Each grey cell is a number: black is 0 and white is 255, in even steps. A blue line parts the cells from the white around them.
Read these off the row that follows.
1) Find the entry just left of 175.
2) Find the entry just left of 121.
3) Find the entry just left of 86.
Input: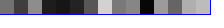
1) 101
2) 210
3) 35

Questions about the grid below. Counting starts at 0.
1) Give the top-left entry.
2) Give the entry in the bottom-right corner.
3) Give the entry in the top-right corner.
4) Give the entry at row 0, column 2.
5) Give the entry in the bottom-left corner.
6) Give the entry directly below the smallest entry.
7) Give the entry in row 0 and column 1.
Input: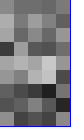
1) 137
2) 137
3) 122
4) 110
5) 143
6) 88
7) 110
